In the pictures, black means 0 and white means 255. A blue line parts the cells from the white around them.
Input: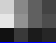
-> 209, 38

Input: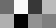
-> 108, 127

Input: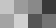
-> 197, 116

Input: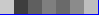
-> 202, 190

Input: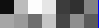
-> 14, 91

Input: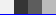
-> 241, 187
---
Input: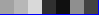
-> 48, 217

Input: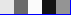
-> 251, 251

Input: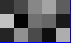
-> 113, 193

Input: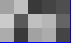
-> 192, 203

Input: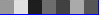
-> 109, 224

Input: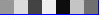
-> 239, 239

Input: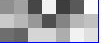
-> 79, 252

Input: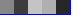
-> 196, 196

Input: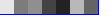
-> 67, 230
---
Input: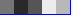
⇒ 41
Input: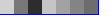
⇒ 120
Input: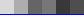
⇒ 173
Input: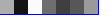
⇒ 19
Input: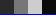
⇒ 119
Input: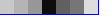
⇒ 180
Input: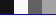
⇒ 249
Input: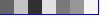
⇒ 194
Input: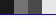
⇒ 115
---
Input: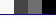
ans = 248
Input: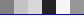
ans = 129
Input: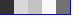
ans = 50
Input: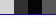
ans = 212
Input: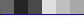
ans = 103
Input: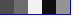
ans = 76
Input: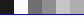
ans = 27
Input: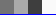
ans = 115
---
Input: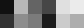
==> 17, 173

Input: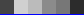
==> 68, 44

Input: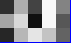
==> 47, 99

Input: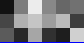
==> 18, 208

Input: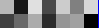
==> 184, 3

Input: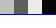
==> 191, 7

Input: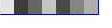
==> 227, 174

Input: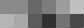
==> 137, 72
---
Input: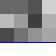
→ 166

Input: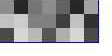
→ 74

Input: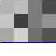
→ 83

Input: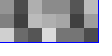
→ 76

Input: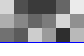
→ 185

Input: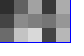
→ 183
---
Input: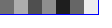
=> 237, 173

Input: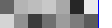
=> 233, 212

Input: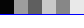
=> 233, 201

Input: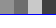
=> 201, 145

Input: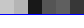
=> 199, 181

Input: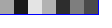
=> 228, 178

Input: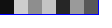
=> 206, 196

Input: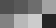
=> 204, 184
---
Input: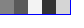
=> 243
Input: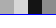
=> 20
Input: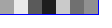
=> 90
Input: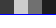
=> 112
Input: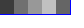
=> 152
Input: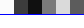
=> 16
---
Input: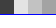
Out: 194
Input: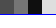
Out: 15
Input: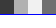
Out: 241
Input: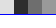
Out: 110
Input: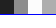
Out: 252
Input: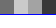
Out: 163
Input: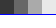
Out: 170
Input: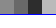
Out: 45
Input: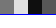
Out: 15
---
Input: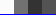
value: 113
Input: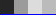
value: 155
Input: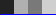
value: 176
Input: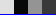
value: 8
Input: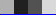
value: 32
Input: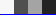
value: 79
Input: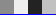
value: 238
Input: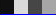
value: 218
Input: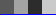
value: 163
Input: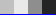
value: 233
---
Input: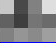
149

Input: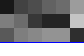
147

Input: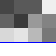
228

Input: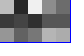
119

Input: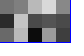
12

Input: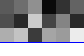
165
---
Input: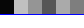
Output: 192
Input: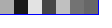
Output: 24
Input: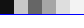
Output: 200
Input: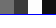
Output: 58
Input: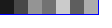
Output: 71
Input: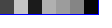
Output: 197
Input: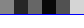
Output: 38
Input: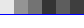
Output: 148
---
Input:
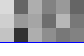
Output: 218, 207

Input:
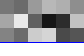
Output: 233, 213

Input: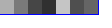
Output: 197, 175

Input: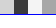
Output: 244, 212

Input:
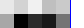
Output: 241, 232

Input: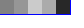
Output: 203, 171
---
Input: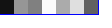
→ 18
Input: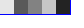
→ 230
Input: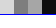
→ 216
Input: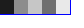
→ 28
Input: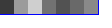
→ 58
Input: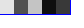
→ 228
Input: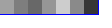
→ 161
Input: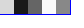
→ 217
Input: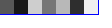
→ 87
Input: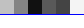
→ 193
